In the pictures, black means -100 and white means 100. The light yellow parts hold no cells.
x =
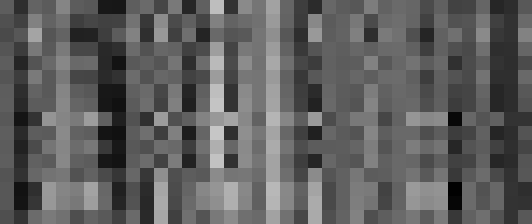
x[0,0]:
-27
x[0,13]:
-70
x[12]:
[-34, -61, -19, -10, -7, -36, -23, -42, -58, -19, -57, 12, -38, -27, -30, 9, -8, -7, -15, 28, -14, -45, 9, -33, -24, -7, -28, -26, -18, -9, -30, -8, -55, -30, -15, -43, -61, -32]
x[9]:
[-26, -67, -27, -29, 8, -23, -26, -84, -87, -28, -13, -51, 0, -77, -21, 55, -63, 12, -7, 29, -19, -50, -75, -19, -29, -34, 5, -26, -18, -18, -39, -27, -52, -47, -24, -71, -65, -34]
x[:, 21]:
[-51, -53, -64, -55, -44, -56, -51, -50, -26, -50, -39, -51, -45, -23, -26, -44]
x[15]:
[-38, -59, -16, -4, -11, -39, -22, -30, -49, -17, -68, 31, -50, -12, -34, -5, 9, -13, -17, 27, -11, -44, 33, -37, -22, 2, -38, -26, -17, -7, -28, -4, -56, -24, -13, -35, -60, -31]
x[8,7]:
-25
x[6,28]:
-18
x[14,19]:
42
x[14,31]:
13
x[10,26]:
-1
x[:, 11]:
[-45, 10, 19, -19, -33, -19, -44, -48, 22, -51, -14, -48, 12, 30, 33, 31]
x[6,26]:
-2
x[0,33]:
-47
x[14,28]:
-22
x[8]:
[-31, -84, -60, 16, 4, -4, 23, -25, -76, -36, -62, 22, -37, -25, 3, 19, 29, 7, -23, 42, 5, -26, 21, -40, -24, -5, -5, -45, -22, 18, 7, 10, -94, -19, -34, -24, -60, -60]
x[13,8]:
-75
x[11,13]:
-73
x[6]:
[-27, -64, -22, -30, 4, -27, -31, -81, -82, -25, -17, -44, -5, -71, -25, 49, -60, 8, -8, 27, -21, -51, -66, -19, -28, -31, -2, -24, -18, -21, -42, -26, -48, -46, -21, -70, -65, -31]
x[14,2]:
-58
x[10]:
[-28, -74, -41, -8, 5, -15, -6, -55, -81, -31, -37, -14, -18, -51, -11, 37, -19, 8, -15, 34, -9, -39, -28, -28, -27, -21, -1, -34, -20, -2, -18, -9, -70, -34, -28, -49, -63, -46]
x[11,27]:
-25
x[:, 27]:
[-23, -17, -4, -17, -31, -16, -24, -26, -45, -26, -34, -25, -26, -48, -46, -26]
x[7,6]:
-25
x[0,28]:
-17
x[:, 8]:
[-82, -48, -28, -63, -85, -61, -82, -87, -76, -87, -81, -85, -58, -75, -71, -49]
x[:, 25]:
[-32, -6, 0, -19, -27, -19, -31, -34, -5, -34, -21, -33, -7, -3, -1, 2]
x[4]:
[-27, -71, -34, -18, 6, -18, -16, -69, -85, -30, -25, -33, -8, -64, -15, 46, -41, 10, -11, 32, -13, -44, -53, -24, -28, -27, 2, -31, -19, -10, -28, -18, -62, -40, -27, -60, -64, -41]

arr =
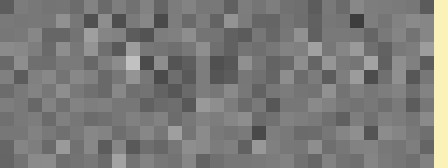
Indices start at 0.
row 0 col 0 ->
-27
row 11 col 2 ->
8
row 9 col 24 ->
4
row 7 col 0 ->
-1
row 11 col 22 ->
-20
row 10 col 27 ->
-6
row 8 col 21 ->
-1
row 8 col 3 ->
-16
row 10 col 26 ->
3
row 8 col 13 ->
-6
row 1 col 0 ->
-5
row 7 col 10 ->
-24
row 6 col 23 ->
14
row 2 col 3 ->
-20
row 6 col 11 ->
-22
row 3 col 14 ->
12
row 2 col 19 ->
-19
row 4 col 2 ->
-13
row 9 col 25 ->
12
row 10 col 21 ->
-7
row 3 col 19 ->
-7
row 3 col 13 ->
-6
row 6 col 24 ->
-10
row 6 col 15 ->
-7
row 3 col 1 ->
7
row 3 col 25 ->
21
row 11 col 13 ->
5
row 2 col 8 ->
2
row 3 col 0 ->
9
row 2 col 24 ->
-5
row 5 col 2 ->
0
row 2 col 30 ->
5
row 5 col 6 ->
1
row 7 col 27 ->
-13
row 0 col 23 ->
-5
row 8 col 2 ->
-2
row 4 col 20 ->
-17
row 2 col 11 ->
-2

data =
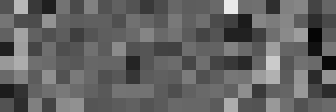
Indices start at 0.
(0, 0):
-35
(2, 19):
-13
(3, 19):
25
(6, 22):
-45
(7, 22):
-23
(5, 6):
-18
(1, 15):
-41
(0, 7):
-36
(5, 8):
-31
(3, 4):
-39
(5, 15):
-26
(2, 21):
24
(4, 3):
-16
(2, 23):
-29
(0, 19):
-64
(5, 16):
-7
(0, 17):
-14
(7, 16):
36
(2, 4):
-27
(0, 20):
1
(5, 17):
-9
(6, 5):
-15
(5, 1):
3
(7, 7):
-32
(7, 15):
-29
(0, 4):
-10
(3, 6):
-11
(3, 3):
-13
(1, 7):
-25
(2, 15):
-34
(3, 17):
-16
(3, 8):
10
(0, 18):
-12
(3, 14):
-23
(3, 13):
-14
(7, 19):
20

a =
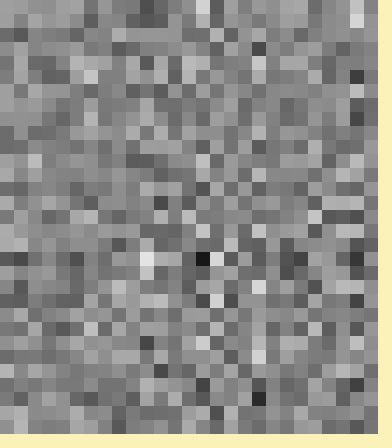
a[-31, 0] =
25
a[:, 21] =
[31, 21, -18, 17, 30, 4, 7, -7, -10, 14, -15, 20, 7, -22, 5, 12, 26, 5, -47, -18, -4, -27, 20, -22, 34, 4, 2, -12, -15, 32, 19]
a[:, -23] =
[24, 22, -4, 13, 3, -21, 16, -8, -19, -4, -2, 8, 3, -1, 16, -9, 10, 1, -15, -6, 3, -23, 8, -30, 12, -6, 3, -5, 14, 14, 0]
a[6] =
[25, -6, 31, 17, 16, -1, -18, -2, 7, -25, -9, -28, 15, -15, 23, -8, 17, 6, -11, 7, 9, 7, 1, 13, 15, 47, 9]
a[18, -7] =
-35
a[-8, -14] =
8
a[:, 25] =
[51, 67, 7, -4, -1, -51, 47, -28, -44, -8, -13, 45, 27, -20, 42, -37, 43, -34, -57, -36, 42, -47, -1, -32, 49, 5, 27, -49, 6, 14, -31]
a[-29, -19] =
35
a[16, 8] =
15
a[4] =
[-9, 31, -17, -19, 3, 41, 32, 26, 1, 32, -30, 31, -17, 45, 38, -8, -1, 2, 55, 1, 30, 30, -1, -19, 0, -1, 5]
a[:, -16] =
[-19, -27, 18, 2, 31, 37, -28, -12, 10, 36, 22, -13, -24, 18, -42, 37, -18, -20, 36, -19, -8, 47, 7, 24, 3, 32, -43, 24, -4, -14, 14]
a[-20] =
[25, 15, 47, -1, 8, 17, 12, -7, 1, -28, -27, -13, 8, 11, 50, -18, 21, 5, -1, -6, 22, 20, 28, -22, 11, 45, 15]
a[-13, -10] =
22
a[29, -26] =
38
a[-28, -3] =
-22
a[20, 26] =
12
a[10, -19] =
9
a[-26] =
[-2, 28, -1, -23, -21, 24, 54, 0, 0, 28, 14, 37, -24, 41, -6, 19, 3, -9, 34, -7, -2, 4, 34, -20, 3, -51, -5]
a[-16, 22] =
54
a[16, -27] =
34
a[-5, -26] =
7
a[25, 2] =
-5
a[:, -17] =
[-38, -32, 18, 0, -30, 14, -9, 30, 34, -6, 23, -27, -3, 34, 8, 2, -19, 34, 78, 52, -2, 39, -10, 25, -44, -6, 10, 39, 28, -15, 3]
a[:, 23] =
[5, 9, 9, -3, -19, -20, 13, 9, -3, -11, -6, -22, 12, 8, 37, -31, 13, 14, 19, 24, 28, -6, 3, -26, -16, -4, 23, 3, 22, 0, -15]
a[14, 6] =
-26
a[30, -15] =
-9
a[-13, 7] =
-14
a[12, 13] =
-8

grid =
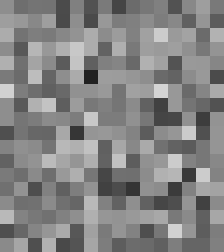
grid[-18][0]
11
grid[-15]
[10, -31, 43, 19, 37, 57, 35, -23, 37, -5, 24, 21, 25, 13, -6, 16]
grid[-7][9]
-27
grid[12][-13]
-14
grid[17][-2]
-21
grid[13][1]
15
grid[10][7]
-25
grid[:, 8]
[-46, -3, 22, 37, 4, 22, -9, -8, -3, 14, 31, 51, -12, -40, -23, 15, 16, -27]
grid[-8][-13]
-9
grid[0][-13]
-10
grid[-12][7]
20
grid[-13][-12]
11
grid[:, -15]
[-14, 19, -10, -31, -12, -16, -2, -30, -8, -9, 13, 9, -14, 15, -13, 3, -19, 30]
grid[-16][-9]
10
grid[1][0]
24
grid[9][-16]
-38
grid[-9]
[-38, -9, -19, -20, 32, -58, 17, 19, 14, 3, -28, 10, 18, 59, -37, 17]
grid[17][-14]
-38
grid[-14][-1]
5
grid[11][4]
30
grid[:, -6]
[-7, 10, 26, 24, 39, 11, 24, -24, -7, -28, 33, 14, 10, 14, -24, 26, -39, -17]
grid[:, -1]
[-5, -28, 40, 16, 5, -41, 33, -36, 15, 17, 17, 7, 3, 28, 9, 31, -2, 0]
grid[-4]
[9, -13, -11, 9, -12, -20, 45, 1, -23, 12, -24, -45, -39, 17, -49, 9]
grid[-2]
[-38, -19, 4, 18, 33, -32, 26, -4, 16, 2, -39, -7, 64, 18, -27, -2]
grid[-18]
[11, -14, -9, -10, -41, 0, -36, -4, -46, -16, -7, 0, -36, 7, 24, -5]
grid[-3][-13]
-11
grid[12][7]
-45
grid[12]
[-4, -14, 8, -14, 20, 37, -7, -45, -12, -13, 10, 39, 43, -55, 60, 3]
